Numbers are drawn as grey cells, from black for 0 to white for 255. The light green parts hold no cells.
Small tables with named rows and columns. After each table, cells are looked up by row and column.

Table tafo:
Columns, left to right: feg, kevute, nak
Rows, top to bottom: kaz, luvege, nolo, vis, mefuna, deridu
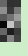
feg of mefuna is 103
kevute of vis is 196
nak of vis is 105
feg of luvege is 143
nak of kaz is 50
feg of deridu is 46
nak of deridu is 67
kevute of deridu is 131
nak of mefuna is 58
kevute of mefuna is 29
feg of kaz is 103
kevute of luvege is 57
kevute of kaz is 48
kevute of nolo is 115
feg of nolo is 89
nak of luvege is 120
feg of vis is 7
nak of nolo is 156

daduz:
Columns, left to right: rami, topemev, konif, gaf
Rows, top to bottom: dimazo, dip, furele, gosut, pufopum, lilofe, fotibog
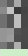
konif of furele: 190
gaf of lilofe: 74
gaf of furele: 71
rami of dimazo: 122
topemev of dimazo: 94
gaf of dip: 68
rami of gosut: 112
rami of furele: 112
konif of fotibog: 175
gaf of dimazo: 73
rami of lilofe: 149
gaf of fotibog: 72
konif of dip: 56
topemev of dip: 194
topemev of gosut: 84
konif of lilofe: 77
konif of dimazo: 168
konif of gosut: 190
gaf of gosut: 71

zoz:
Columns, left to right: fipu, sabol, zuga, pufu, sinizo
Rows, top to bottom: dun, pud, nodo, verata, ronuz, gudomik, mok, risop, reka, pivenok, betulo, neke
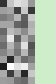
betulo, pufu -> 39
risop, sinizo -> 98
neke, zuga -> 115
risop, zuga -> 117
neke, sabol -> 153
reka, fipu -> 161

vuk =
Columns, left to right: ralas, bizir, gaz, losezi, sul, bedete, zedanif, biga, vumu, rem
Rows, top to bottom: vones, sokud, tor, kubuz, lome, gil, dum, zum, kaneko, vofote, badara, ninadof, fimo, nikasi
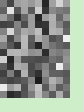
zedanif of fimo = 89
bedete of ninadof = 29
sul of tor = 155
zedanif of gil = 146
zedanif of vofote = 132
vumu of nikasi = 172
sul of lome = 159
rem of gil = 239
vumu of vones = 212
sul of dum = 85
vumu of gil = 95
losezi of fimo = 79
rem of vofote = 137
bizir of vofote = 50
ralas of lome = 131
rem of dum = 89
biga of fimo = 157
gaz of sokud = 87

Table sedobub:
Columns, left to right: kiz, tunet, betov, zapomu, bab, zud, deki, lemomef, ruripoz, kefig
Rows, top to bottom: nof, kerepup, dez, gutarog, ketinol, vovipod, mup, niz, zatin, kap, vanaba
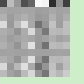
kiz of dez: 177
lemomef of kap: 193
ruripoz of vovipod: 162
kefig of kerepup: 165
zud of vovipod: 154
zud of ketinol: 156
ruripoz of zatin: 184
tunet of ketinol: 166
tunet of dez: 156
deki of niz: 161
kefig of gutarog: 191
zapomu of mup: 176
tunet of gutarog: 152
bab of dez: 166
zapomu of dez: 176
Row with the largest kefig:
vanaba

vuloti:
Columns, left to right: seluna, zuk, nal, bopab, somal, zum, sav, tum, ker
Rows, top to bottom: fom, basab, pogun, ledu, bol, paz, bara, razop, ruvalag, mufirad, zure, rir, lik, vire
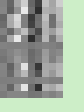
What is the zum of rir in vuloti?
131
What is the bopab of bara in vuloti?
129
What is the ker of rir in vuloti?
128
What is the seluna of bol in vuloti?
130
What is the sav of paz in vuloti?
183
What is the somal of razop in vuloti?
106
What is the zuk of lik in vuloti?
101
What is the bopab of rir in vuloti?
129
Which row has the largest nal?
paz

